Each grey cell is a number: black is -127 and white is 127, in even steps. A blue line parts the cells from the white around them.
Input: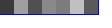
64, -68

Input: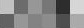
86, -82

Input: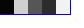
114, -122

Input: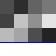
99, -92

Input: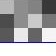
116, -71

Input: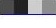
77, -93

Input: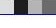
93, -98
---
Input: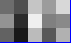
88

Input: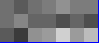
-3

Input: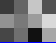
-45

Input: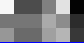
-124

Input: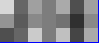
32

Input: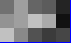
-91

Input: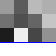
47

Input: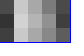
-53
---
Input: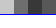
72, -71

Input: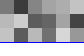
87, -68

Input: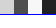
119, -93

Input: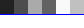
121, -93

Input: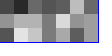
99, -86

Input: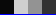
79, -119

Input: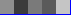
69, -68

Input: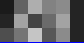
69, -100

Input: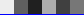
109, -95
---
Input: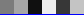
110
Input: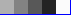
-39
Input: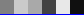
-61
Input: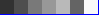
57
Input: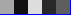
93
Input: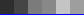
8
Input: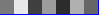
-83
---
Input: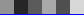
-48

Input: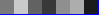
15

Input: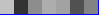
34

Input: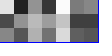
123

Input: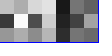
-103

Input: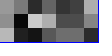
-75

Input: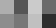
13

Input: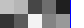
-96

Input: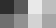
-16

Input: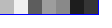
9
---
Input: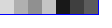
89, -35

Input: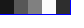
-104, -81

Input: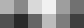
51, -64

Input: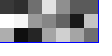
-70, -16

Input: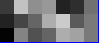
-69, -5

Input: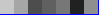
72, 15
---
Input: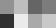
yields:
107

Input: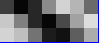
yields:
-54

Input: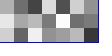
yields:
124

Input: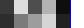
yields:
29

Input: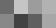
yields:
-61

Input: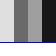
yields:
-21

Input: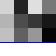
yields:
-50

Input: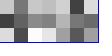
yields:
53
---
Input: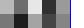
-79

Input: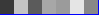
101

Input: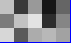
-105

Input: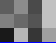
-53

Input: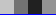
-94

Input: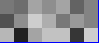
-28

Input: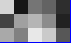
-28

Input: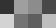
12

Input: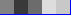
93

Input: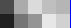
63
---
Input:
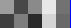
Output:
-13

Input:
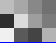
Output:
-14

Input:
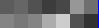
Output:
-16

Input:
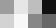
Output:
-110

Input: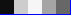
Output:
-24

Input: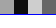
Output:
-24

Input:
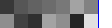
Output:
2

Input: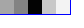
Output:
115

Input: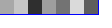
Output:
-33

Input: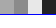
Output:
-92
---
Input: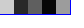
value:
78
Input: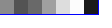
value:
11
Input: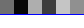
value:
-16
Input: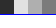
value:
-82
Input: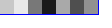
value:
72
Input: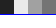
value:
-93
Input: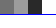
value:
-14
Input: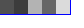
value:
-47
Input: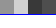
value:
20
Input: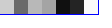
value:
78
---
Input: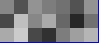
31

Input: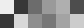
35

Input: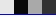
41

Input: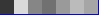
59

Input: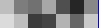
-25

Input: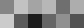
16

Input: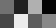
-35
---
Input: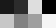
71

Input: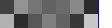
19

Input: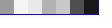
72

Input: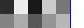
54

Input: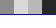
12

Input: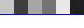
38
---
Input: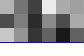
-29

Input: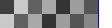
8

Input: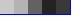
-70

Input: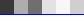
79

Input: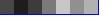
49

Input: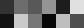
-49

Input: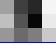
73

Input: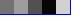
81

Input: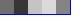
4
